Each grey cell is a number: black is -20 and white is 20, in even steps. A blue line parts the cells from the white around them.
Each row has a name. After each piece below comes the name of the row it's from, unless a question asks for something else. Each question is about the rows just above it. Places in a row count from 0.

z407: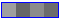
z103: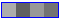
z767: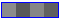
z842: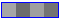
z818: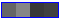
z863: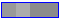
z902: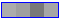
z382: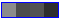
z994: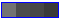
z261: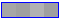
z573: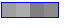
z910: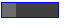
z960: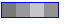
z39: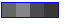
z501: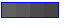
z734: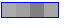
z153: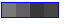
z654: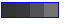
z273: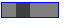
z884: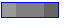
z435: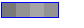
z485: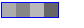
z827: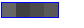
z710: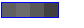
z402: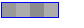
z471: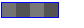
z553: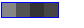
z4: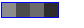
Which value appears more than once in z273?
[0]
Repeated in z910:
[-10]

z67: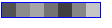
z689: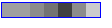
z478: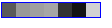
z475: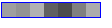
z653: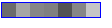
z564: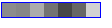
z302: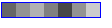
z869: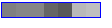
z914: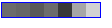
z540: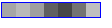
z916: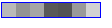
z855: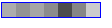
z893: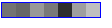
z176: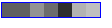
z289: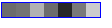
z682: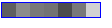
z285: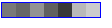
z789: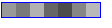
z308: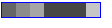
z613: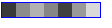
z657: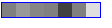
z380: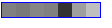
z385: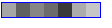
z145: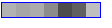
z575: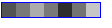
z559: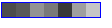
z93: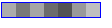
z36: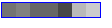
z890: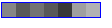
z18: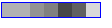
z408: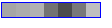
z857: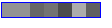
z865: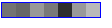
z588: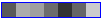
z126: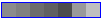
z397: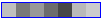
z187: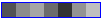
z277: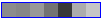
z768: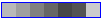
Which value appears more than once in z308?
[-9]
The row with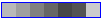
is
z768

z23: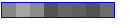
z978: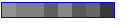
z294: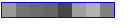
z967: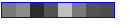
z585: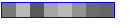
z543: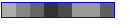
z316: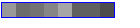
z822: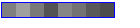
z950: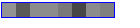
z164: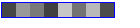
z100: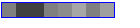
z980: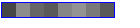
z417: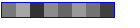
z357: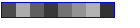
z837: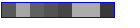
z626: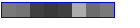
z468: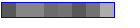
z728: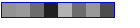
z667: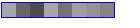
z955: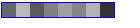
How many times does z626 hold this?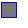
2
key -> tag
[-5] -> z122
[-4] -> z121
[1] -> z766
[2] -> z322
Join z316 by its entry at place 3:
z766
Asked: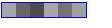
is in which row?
z667
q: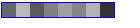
z955
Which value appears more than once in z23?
[-7]
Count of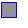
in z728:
1
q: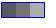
z468

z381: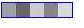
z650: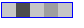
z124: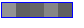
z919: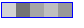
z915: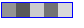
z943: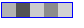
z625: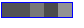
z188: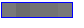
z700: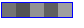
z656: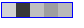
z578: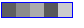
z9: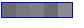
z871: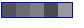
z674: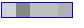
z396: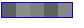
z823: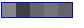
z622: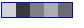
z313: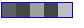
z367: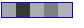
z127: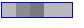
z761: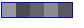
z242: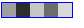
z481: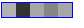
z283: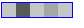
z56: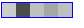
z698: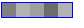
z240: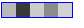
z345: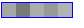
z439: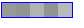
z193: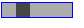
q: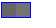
z823
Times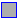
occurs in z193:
4
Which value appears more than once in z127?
[9]

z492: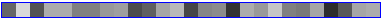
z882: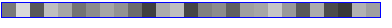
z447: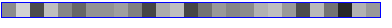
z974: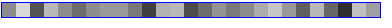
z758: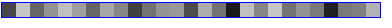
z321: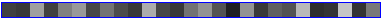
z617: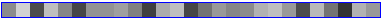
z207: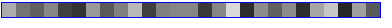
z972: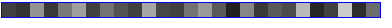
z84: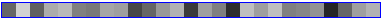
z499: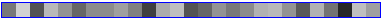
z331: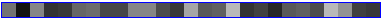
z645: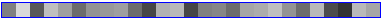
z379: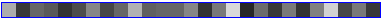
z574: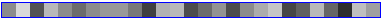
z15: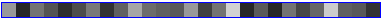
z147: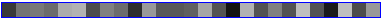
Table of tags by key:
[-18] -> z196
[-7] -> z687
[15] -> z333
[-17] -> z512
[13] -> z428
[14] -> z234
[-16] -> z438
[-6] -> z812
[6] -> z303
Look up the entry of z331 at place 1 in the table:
z512
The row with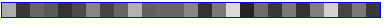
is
z379

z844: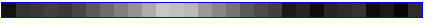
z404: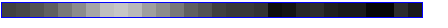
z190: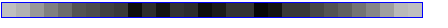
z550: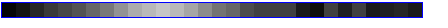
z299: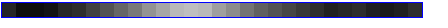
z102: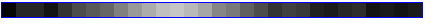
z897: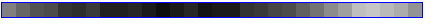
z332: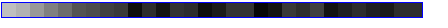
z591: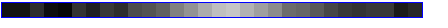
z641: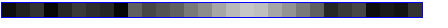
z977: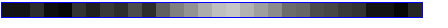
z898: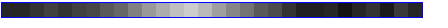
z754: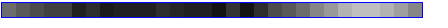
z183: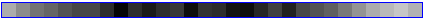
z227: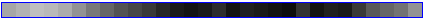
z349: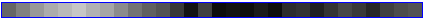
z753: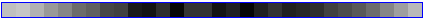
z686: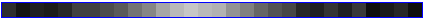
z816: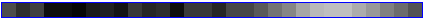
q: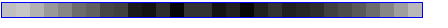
z753
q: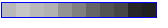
z686
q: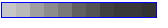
z404
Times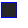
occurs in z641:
3
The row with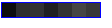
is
z349

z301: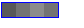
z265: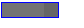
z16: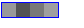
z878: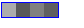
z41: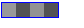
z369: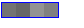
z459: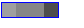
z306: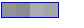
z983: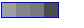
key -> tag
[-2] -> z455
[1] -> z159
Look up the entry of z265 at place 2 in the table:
z455
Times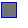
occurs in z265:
3
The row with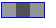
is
z41
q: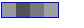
z16
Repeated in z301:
[-2]
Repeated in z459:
[1]

